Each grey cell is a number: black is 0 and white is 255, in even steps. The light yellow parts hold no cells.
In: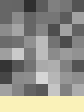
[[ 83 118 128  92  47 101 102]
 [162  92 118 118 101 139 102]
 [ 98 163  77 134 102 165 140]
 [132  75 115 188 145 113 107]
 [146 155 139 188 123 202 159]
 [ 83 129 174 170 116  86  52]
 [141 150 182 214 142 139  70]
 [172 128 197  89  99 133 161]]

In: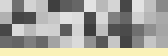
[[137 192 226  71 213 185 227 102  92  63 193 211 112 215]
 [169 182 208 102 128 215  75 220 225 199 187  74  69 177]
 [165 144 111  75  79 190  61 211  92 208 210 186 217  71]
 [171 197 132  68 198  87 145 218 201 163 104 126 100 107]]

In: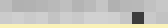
[[199 193 184 183 177 197 186 180 191 185 181 178 177 190]
 [194 201  60 197 207 209 209 201 205 195 206 202 207 203]]

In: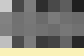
[[ 31  93  73  45 124  72 203]
 [108 112 123 107 120 113 130]
 [113 119 109 114 118 114 127]
 [ 40 101  68  59 124  76 191]]

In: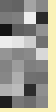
[[135 164  99 103]
 [ 42 237 127 122]
 [146 101  94  20]
 [112 205 228 236]
 [216 138 133 149]
 [132 127 156 131]
 [110 112 174 135]
 [143  44 187 176]
 [135 109 119  30]]

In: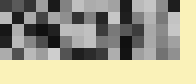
[[ 30 141 197 186  27 162 176 172 192 130  26 159  52  90  63]
 [195 121 179 130  31 199  38 129  51 143 166  68 170  30 186]
 [199 139 168  60  88 121  60 192 185 188  33  16  37 174  23]
 [161 131 169  86  16 127 120 191 176 124  17  77 134 185  34]
 [144 114 177 159  19 174  59  43  31  83 206 157 185  80 172]]

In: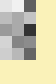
[[ 96 241 229]
 [195 170 188]
 [ 51 170 154]
 [140 133 212]
 [101 184 206]]

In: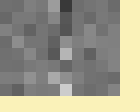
[[107 120 116 110  57 156 121 127 110 112]
 [116 121 106 116  87 134 112 121 121 104]
 [128 114 136 117  84 108 117  99 117 129]
 [128 129 135 127 142  97 117 117 141 108]
 [130 126  97 121 181  88 113 135 115 112]
 [131 120 114 118 102 120 125 121 112 113]
 [107 112 114 127 143 169 127 145 124 125]
 [131 114 109 117 204 124 122 126  97 111]]
